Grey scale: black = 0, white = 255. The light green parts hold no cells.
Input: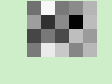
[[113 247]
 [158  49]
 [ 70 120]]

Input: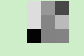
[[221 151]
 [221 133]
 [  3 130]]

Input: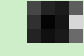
[[70 36]
 [48  4]
 [35 16]]

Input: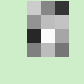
[[204 134]
 [147 189]
 [ 39 251]]

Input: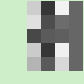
[[205  54]
 [224  77]
 [ 72  91]]

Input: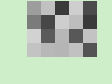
[[157 193]
 [123  71]
 [210  90]]

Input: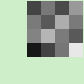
[[ 68 120]
 [122  89]
 [131 181]]

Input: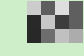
[[204  94]
 [ 41 199]
 [ 40 110]]
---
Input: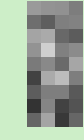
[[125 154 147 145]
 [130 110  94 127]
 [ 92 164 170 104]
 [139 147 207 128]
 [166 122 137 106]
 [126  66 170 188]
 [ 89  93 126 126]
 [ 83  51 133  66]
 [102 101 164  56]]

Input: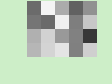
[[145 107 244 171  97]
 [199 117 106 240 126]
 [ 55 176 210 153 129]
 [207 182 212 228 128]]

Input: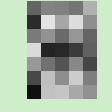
[[176  99 131 128 117]
 [143  43 227 166 221]
 [100 122 146 106 150]
 [ 97 218  36  40  59]
 [ 70 152 113  83 136]
 [126  72 191 142 204]
 [145  15 194 197 168]]

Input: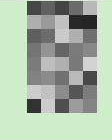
[[184  70  97  68 107]
 [ 37 174 154 193  39]
 [111  95 108 202 175]
 [135 116 148 101 123]
 [210 123 190 175 121]
 [ 72 130 139 113 185]
 [124 204 193 140  86]
 [132  50 204  79 156]]

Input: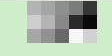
[[ 54 179 165 143 124]
 [ 10 206 180 136  42]
 [209 166 145 104 247]]

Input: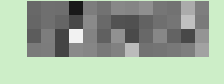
[[126 104 111 110  25 125 114 136 133 143 118 114 171]
 [122 102 111 101  72 138 105  82  80  98 111 117 192]
 [148  92 125  68 242 131  96 145  74 104 135  99  72]
 [162 122 124  68 138 134 120 129 187 114 116 120 126]]
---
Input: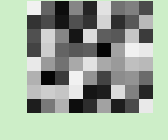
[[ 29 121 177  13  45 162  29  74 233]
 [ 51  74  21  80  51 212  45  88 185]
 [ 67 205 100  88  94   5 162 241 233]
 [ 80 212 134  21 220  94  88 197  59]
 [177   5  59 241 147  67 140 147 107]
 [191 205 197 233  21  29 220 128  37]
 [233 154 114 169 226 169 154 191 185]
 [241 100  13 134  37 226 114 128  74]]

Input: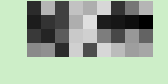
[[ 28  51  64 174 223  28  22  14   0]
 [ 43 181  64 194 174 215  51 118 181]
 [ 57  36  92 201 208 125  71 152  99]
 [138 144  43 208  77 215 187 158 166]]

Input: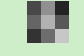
[[ 51 109 199]
 [ 72 144  35]
 [101 177  88]]

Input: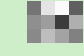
[[117 228 250  95]
 [137 189 163 129]
 [143 157  60 175]]

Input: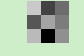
[[ 86 164 124]
 [186   2 144]
 [201  66 109]]

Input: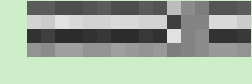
[[ 50  63  44  44  50  56  44  44  56  50 225 132 139  50  50  56]
 [ 91  91  77  77  84  91  77  77  91  84 189 139 125  84  84  91]
 [147 139 159 159 147 147 159 153 147 153 125 132 139 153 153 147]
 [211 203 225 217 211 211 217 217 211 211  63 132 132 217 217 203]]
